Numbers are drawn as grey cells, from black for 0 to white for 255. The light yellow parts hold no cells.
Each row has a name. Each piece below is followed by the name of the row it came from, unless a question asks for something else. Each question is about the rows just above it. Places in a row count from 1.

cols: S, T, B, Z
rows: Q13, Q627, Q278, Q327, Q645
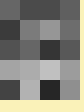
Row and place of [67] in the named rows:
Q645, 1
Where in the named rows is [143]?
Q645, 4
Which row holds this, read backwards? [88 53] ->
Q278
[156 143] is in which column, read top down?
Z
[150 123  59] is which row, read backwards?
Q627

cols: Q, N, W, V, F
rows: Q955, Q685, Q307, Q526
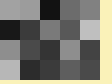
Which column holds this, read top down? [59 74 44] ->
N
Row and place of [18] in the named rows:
Q955, 3
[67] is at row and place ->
Q307, 5
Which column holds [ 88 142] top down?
V
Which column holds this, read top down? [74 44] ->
N
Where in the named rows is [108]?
Q955, 4
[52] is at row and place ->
Q307, 3

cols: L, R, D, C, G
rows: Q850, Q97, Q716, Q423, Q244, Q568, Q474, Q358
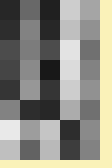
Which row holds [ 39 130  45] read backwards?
Q97
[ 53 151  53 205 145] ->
Q244
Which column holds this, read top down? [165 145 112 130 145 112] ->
G
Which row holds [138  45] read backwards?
Q474
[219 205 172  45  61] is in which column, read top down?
C
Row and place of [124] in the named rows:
Q716, 2
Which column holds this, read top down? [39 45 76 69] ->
L

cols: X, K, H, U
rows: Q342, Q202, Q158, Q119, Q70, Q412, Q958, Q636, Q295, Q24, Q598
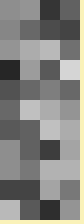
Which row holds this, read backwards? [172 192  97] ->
Q958
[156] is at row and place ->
Q119, 2
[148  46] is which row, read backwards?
Q598
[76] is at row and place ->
Q202, 3

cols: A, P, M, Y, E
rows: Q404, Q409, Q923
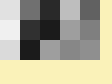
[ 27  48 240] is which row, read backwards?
Q409
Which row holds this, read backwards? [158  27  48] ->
Q409
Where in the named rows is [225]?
Q404, 1
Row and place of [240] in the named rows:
Q409, 1

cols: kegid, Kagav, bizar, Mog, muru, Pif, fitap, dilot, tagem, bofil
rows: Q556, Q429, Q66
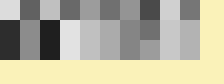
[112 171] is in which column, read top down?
Pif
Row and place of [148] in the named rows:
Q556, 7
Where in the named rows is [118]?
Q556, 10
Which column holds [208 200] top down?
tagem

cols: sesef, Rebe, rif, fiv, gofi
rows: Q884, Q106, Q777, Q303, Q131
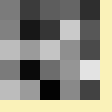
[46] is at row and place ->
Q884, 5
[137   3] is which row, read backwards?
Q131
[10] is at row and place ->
Q303, 2
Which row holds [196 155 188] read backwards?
Q777

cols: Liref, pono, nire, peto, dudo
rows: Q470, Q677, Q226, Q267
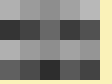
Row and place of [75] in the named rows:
Q267, 2
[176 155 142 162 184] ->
Q470

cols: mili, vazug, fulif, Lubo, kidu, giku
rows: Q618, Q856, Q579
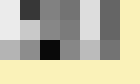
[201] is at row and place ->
Q856, 2
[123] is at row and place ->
Q856, 4
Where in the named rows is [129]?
Q618, 3
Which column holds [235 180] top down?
mili

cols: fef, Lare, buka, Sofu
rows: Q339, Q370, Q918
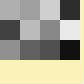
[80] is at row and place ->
Q918, 3
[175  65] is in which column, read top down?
fef

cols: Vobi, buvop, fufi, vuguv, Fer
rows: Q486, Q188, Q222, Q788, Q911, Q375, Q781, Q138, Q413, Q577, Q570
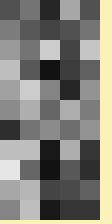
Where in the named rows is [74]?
Q577, 4
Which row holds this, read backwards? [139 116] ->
Q781
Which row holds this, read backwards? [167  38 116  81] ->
Q486
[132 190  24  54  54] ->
Q570
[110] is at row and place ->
Q781, 4

